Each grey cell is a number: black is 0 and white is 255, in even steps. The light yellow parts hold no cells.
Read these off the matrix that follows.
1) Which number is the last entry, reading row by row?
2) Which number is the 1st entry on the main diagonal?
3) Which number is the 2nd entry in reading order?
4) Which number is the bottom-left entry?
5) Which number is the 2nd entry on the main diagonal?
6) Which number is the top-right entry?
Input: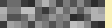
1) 44
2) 69
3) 108
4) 57
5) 123
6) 69
